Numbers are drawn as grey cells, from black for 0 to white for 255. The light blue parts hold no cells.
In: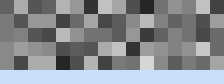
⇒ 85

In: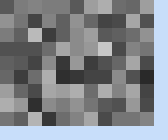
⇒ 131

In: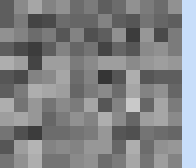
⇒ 166

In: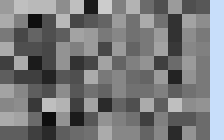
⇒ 185

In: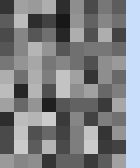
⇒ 154

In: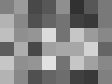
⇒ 72

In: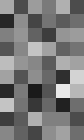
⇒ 156
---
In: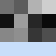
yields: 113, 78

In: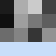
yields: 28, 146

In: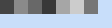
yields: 68, 118

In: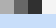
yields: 175, 244

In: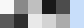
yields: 248, 171

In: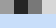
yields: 156, 215
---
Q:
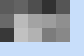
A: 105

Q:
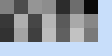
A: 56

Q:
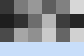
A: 30

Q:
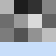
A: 109

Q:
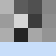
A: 155

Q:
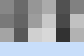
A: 121
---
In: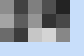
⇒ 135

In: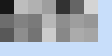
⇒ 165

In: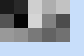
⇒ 113

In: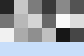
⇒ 70

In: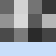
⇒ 68

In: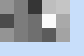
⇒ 163

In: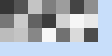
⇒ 76

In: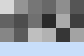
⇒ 163

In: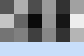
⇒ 181

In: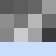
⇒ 58
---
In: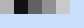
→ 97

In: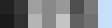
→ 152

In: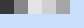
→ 228

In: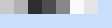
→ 135

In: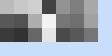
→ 147

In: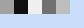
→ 240

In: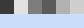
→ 91

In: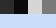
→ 10

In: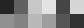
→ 227

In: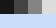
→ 67
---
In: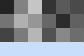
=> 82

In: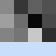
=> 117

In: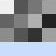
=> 85

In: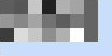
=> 176

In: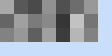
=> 60

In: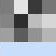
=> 92

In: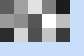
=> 80

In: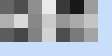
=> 78
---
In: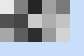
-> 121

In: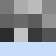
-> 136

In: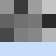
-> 196

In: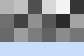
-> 54

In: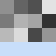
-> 227

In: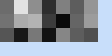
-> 149

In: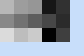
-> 49

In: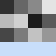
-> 228
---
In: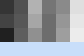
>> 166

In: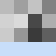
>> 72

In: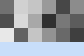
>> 168

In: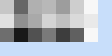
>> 169

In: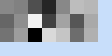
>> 242

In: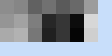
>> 126
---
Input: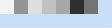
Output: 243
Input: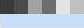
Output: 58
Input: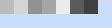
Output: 187
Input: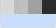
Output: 216
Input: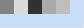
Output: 131
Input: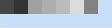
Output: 69
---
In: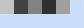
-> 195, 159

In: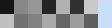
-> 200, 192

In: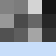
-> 212, 165

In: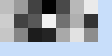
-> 242, 234

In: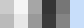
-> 245, 231

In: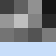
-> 191, 151
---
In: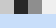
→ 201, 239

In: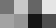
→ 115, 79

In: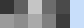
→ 52, 60

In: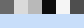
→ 105, 78

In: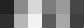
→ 34, 63

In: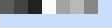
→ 91, 135

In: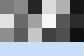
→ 122, 16

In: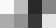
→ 249, 227
